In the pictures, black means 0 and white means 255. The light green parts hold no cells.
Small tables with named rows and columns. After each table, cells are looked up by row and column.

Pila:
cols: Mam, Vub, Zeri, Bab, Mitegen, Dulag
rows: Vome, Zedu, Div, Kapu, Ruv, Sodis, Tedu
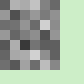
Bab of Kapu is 142
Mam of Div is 110
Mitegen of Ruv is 94
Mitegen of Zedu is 123
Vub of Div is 114
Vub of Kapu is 102
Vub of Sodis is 168
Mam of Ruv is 87
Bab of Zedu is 152
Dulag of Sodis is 97
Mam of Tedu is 111
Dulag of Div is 140
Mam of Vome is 95
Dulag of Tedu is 135
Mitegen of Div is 208
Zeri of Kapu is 126
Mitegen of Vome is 130

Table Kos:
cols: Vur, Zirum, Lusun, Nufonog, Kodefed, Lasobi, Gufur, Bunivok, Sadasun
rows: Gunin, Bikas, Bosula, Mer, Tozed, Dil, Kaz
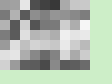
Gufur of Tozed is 233
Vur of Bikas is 121
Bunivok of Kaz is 94
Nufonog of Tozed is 211
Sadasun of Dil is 204
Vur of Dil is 224
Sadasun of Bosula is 246
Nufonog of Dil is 136
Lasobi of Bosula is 122
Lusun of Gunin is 230
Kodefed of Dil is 106
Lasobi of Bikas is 149
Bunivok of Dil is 170
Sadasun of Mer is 233
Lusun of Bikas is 90

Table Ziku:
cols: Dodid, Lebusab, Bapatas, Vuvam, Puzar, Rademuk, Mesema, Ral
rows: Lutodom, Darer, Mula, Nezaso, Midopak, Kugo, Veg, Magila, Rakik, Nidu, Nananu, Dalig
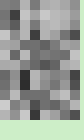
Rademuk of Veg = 100
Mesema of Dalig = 116
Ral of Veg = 181
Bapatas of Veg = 130
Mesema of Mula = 174
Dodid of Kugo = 190
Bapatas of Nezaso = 181
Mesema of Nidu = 190
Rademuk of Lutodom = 178
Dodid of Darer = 116
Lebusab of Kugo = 104
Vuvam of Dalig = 56
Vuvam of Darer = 163
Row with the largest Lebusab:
Nidu

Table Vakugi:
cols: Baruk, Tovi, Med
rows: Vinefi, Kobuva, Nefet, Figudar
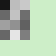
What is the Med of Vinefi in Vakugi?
201
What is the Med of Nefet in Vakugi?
97
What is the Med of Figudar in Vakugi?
126
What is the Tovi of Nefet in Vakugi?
145
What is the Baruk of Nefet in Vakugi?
160
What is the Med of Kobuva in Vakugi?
110
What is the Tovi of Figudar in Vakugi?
229
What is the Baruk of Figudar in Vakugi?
103
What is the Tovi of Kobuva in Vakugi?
194
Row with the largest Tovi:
Figudar

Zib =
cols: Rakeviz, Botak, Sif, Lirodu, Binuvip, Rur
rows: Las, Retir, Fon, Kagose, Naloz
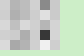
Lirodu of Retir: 206
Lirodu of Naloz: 208
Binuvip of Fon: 182
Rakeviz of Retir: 207
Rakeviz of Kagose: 208
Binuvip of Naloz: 240
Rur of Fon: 212
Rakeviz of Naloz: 218
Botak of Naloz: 169
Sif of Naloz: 179
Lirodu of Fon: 208
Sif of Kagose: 174
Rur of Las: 202
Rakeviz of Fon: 216

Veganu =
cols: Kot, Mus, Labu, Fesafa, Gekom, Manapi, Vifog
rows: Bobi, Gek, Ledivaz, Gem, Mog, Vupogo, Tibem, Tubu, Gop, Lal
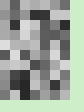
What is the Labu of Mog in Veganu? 178
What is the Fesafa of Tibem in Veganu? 76
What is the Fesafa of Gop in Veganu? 194
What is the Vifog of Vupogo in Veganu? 97
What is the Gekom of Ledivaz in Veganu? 89
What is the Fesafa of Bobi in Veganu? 173
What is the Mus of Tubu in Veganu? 70
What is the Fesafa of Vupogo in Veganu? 169
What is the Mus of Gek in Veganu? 108
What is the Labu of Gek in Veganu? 149
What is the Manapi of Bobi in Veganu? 153
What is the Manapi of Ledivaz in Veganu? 126
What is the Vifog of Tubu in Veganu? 120
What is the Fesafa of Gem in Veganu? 166
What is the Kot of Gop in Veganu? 138
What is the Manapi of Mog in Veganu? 191

